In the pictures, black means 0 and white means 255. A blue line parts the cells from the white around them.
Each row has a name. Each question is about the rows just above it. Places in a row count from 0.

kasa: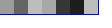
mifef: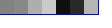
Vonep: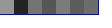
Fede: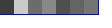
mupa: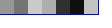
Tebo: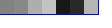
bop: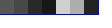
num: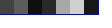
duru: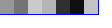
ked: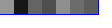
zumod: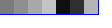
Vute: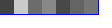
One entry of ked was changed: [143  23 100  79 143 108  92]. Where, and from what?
0, [150]
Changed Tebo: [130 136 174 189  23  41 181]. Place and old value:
3, [195]
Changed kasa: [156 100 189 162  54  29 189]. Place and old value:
3, [168]
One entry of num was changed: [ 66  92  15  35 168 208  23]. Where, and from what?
3, [41]
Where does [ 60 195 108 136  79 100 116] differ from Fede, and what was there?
1, [202]
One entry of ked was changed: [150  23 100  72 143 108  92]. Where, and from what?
3, [79]

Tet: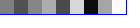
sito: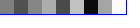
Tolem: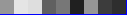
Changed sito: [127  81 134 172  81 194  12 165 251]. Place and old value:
4, [74]
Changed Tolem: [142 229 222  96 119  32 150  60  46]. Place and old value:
0, [150]
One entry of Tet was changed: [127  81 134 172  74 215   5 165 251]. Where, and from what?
6, [12]
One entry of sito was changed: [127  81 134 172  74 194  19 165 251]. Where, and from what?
6, [12]
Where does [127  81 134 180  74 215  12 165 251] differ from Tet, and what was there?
3, [172]
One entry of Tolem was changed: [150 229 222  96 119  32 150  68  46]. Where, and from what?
7, [60]
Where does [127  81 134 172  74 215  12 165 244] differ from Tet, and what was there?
8, [251]

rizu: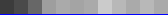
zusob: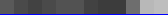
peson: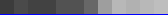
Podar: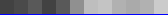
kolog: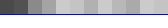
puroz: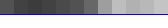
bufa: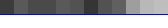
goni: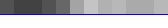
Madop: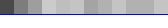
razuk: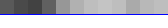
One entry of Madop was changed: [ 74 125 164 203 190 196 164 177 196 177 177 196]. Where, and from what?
2, [158]
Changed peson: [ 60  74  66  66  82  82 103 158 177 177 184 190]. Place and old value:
8, [184]
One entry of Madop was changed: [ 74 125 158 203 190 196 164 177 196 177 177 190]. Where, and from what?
11, [196]
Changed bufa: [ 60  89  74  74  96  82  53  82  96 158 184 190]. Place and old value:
4, [89]
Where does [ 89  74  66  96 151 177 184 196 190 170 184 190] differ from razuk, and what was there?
6, [190]
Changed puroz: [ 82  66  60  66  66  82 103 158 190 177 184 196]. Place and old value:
4, [74]

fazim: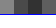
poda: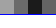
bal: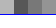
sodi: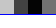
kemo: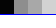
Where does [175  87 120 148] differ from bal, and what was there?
0, [183]
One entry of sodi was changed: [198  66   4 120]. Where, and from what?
3, [114]
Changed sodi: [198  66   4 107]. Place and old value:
3, [114]
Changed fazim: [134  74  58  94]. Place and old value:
2, [50]
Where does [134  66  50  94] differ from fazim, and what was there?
1, [74]
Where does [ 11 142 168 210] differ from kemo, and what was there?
0, [4]
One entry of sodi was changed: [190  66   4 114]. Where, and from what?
0, [198]

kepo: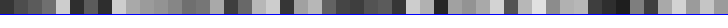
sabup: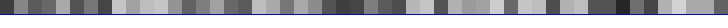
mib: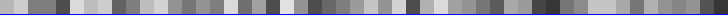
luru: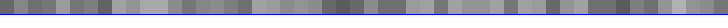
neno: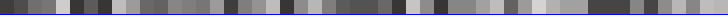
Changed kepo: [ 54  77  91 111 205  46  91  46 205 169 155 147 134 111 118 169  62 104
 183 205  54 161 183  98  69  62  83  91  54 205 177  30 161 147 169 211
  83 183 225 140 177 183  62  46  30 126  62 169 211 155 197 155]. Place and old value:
31, [38]
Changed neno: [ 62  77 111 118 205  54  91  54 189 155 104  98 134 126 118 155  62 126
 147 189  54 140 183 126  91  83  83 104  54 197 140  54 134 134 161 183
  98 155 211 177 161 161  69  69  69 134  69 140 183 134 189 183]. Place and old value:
35, [189]
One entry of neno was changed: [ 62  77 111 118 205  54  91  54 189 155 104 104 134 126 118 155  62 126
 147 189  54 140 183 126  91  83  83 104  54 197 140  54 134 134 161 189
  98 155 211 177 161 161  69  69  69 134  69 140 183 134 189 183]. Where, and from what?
11, [98]
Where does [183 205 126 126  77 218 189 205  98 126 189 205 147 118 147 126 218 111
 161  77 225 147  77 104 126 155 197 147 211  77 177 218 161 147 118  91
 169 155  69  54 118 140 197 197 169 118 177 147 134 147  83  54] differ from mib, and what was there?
11, [211]
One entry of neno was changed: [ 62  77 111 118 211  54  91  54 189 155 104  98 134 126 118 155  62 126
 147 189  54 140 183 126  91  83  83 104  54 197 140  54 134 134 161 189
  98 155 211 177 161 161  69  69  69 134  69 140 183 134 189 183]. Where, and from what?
4, [205]

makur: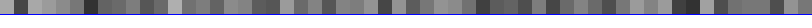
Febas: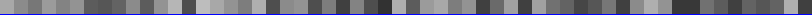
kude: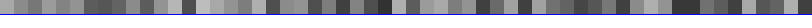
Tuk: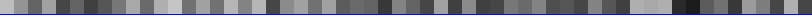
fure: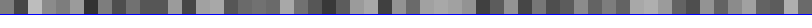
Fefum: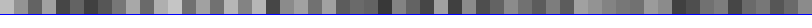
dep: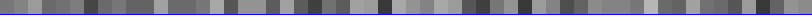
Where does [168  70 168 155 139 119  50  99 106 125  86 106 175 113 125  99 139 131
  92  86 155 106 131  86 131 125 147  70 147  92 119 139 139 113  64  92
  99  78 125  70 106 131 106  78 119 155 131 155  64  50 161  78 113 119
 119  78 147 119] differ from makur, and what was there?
31, [147]
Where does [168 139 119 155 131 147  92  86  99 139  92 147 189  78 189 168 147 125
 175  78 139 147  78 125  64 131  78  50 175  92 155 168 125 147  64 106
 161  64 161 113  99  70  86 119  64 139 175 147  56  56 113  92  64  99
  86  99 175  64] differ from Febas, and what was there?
12, [182]
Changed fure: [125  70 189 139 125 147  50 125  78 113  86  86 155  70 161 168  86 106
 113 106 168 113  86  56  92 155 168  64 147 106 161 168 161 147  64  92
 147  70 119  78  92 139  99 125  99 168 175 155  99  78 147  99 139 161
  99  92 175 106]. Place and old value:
5, [155]
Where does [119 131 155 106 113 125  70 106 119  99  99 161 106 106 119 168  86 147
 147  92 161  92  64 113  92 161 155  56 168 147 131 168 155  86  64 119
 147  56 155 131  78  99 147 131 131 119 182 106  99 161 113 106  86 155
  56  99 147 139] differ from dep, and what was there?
42, [139]
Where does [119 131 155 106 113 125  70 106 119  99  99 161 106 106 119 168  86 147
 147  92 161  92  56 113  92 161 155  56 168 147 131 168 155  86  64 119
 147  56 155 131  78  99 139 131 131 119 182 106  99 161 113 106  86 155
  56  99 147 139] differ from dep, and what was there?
22, [64]
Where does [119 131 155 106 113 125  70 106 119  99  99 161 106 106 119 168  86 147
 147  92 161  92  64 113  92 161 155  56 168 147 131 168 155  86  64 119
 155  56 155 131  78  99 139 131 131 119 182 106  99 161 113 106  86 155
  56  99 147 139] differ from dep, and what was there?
36, [147]
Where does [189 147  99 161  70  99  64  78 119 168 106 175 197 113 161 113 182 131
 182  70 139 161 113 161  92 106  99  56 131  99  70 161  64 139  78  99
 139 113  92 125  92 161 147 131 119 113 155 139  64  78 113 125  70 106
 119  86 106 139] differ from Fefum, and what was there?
7, [86]

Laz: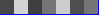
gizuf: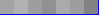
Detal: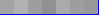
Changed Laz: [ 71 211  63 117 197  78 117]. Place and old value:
4, [205]
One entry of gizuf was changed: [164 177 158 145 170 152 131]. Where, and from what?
5, [158]
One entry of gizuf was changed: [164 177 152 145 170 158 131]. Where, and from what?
2, [158]
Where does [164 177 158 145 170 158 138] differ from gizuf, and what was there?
6, [131]
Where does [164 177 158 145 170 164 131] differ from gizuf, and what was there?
5, [158]
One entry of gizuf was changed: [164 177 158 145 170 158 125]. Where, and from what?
6, [131]
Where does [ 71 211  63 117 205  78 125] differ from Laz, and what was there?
6, [117]

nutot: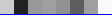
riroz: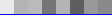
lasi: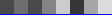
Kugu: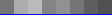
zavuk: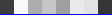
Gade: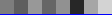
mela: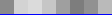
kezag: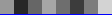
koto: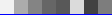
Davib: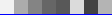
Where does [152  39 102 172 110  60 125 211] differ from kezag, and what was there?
3, [166]
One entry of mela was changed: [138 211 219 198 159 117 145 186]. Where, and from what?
5, [125]
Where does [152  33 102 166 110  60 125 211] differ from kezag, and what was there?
1, [39]
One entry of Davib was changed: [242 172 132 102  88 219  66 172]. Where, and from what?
7, [180]

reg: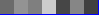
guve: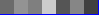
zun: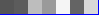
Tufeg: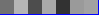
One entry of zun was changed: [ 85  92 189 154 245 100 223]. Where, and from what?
6, [216]
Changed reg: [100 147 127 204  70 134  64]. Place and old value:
0, [107]

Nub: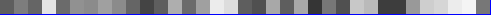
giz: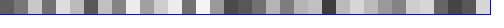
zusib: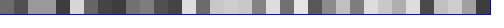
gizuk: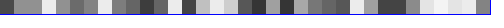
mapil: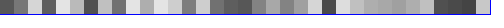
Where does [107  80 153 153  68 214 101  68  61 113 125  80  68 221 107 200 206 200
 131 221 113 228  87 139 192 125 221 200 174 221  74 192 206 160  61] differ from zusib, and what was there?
4, [61]
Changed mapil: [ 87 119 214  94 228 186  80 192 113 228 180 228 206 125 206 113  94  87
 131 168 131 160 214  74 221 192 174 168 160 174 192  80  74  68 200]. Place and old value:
10, [174]
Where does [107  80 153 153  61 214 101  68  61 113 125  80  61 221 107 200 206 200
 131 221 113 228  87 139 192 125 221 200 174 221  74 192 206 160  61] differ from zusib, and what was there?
12, [68]
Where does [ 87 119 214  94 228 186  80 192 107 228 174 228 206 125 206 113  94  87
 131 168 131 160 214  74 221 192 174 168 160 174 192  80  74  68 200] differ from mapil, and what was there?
8, [113]
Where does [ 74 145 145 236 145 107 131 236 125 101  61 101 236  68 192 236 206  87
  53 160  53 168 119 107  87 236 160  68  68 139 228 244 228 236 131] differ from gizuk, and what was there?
23, [101]

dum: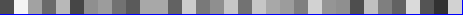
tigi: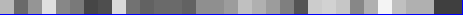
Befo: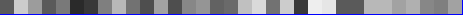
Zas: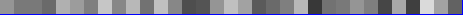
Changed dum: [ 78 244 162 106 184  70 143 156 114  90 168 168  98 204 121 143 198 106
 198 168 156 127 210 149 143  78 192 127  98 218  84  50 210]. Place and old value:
17, [114]
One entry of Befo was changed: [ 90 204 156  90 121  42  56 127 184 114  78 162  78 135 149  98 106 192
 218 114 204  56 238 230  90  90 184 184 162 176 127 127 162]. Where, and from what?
30, [135]
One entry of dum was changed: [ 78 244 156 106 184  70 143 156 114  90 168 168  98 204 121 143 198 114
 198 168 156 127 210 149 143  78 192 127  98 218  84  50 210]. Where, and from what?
2, [162]
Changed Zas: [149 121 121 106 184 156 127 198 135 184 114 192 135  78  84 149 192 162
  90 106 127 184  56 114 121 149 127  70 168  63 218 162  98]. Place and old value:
4, [176]
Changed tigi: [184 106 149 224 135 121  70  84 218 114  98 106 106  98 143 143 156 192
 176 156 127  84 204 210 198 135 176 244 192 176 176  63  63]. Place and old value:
7, [78]
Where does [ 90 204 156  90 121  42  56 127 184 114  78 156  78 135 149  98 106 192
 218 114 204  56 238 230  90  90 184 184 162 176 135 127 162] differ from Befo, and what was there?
11, [162]

